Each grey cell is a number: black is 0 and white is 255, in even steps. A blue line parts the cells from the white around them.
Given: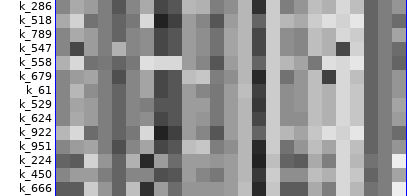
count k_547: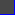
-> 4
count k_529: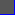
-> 2
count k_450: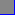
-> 4
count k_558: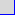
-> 4

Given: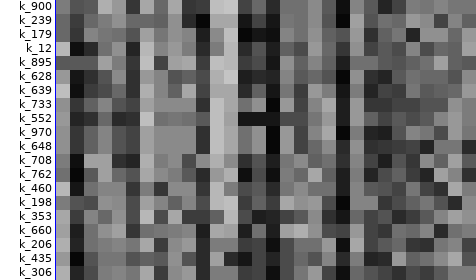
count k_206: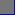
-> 2
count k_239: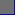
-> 2
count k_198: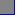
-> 4
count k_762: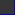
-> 0

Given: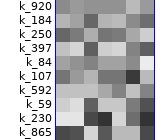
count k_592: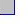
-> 4
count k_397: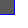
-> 0
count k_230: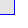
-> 2
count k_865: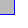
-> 2
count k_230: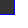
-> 2

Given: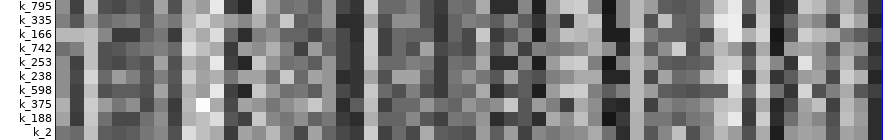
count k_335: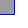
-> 4
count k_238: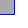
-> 2
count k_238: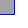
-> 10
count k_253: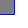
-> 3
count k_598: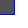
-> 8

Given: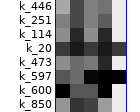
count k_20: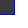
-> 3
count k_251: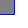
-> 2
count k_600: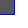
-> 2
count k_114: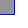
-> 0
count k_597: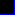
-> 2

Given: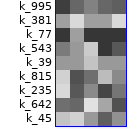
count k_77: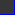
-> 4
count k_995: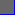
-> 2
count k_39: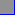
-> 0
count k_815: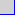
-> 1
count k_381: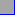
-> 0
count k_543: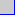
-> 1

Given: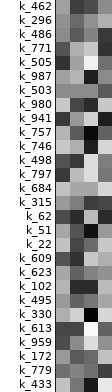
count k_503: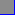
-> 3
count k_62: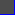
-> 1
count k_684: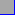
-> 2
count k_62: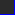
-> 2
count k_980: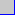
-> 2

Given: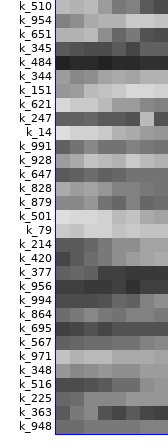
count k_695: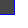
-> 2
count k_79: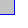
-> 4

